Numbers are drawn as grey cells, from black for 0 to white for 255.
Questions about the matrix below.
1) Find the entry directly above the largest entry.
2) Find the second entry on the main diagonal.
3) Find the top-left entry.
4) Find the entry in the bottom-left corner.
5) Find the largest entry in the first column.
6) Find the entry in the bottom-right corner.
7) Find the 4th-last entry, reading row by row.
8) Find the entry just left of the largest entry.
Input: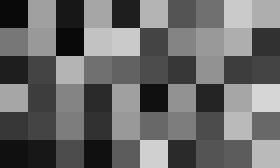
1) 68
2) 153
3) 9
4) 16
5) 166
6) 186
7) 42
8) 166

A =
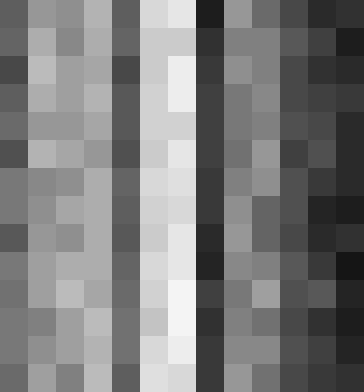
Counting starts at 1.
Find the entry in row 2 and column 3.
136
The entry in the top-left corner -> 94
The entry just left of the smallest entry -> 57
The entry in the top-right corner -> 49
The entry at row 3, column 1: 72
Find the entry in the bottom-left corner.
106
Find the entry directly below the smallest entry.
36
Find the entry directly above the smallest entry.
49
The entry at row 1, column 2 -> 151
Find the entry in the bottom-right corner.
49
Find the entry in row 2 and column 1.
100
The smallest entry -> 21
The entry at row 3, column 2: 187
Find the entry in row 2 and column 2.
173

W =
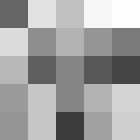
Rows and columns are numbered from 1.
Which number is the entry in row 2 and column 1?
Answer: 219
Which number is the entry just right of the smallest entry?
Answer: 162
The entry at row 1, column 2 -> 226
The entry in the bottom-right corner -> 206
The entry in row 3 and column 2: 94
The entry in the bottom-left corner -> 149
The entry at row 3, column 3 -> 134
